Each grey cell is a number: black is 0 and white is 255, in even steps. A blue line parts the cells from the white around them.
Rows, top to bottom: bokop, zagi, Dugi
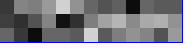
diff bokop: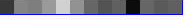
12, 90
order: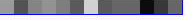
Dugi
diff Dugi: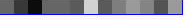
9, 146
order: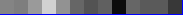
bokop
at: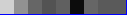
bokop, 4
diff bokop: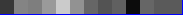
4, 209
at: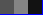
zagi, 2

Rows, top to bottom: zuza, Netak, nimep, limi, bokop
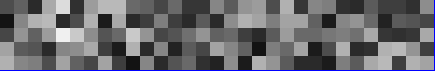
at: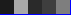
Netak, 7
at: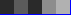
Netak, 13
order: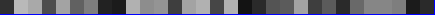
bokop
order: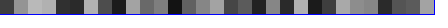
limi
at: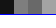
limi, 18
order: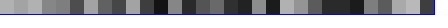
bokop
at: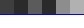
Netak, 12

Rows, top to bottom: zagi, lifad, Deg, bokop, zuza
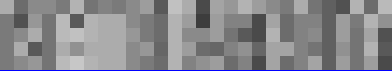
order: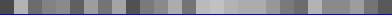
Deg
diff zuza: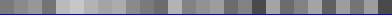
7, 172
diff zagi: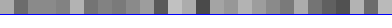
4, 122

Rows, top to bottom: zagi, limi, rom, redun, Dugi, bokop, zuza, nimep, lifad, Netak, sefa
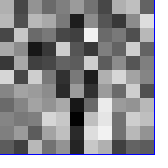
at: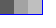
Netak, 2
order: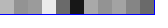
nimep
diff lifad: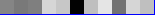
9, 206
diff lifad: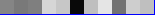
5, 2

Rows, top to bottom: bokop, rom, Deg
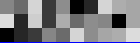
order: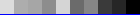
Deg
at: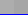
bokop, 8
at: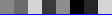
bokop, 0
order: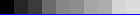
Deg
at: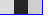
rom, 0

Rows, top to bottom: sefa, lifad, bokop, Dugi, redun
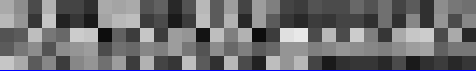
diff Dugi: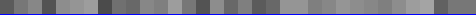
2, 141
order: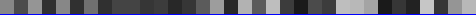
lifad
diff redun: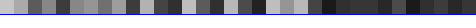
12, 54

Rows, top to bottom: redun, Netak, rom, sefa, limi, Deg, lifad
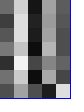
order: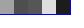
rom
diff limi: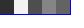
2, 70

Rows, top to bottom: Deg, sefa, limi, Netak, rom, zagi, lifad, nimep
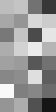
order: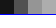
nimep
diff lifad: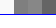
3, 107
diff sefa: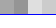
2, 216

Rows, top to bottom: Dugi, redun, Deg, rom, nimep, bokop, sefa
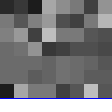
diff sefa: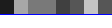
6, 190
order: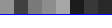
Dugi
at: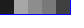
Dugi, 2
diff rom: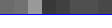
2, 147
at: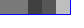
sefa, 2
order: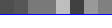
Deg

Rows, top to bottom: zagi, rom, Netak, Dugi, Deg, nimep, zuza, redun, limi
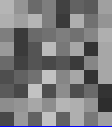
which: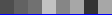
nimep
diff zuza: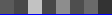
3, 78
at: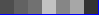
nimep, 0
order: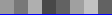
limi

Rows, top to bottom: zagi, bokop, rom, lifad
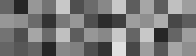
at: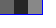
lifad, 2
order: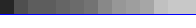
zagi
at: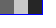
rom, 9
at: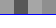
lifad, 10
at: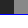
lifad, 3

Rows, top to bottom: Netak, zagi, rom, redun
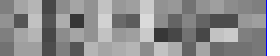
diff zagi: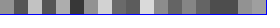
17, 152
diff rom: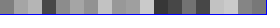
17, 127

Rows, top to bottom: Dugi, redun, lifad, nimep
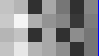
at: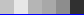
nimep, 0
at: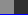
nimep, 4
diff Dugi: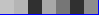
6, 133
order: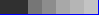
lifad
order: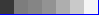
redun

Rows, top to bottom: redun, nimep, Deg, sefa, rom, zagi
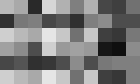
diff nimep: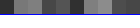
9, 77
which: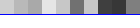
zagi
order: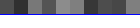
rom

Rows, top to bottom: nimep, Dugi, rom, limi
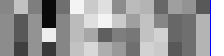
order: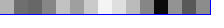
Dugi
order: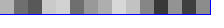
limi
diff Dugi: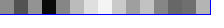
1, 88
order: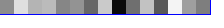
nimep

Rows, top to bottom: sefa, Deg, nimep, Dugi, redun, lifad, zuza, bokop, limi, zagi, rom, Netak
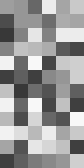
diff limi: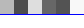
2, 214
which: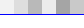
zagi
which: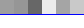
sefa

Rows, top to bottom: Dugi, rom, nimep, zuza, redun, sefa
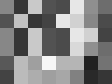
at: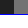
redun, 6
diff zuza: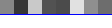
5, 217
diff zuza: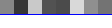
7, 109
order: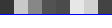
nimep

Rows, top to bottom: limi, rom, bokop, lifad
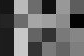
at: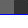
bokop, 2
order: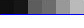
limi
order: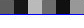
limi
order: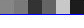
bokop
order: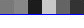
bokop
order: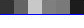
lifad
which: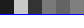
lifad

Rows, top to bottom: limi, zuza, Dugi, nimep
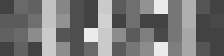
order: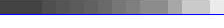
nimep
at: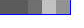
zuza, 0
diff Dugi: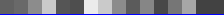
10, 126
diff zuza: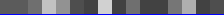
15, 72
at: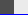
Dugi, 5
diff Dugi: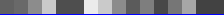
4, 85
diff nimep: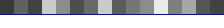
0, 66

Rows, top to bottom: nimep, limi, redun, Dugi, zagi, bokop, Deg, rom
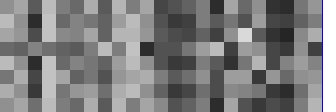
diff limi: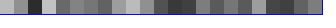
17, 82
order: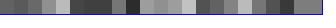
limi
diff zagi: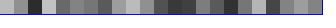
7, 98
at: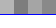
rom, 8
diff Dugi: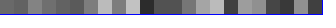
14, 157

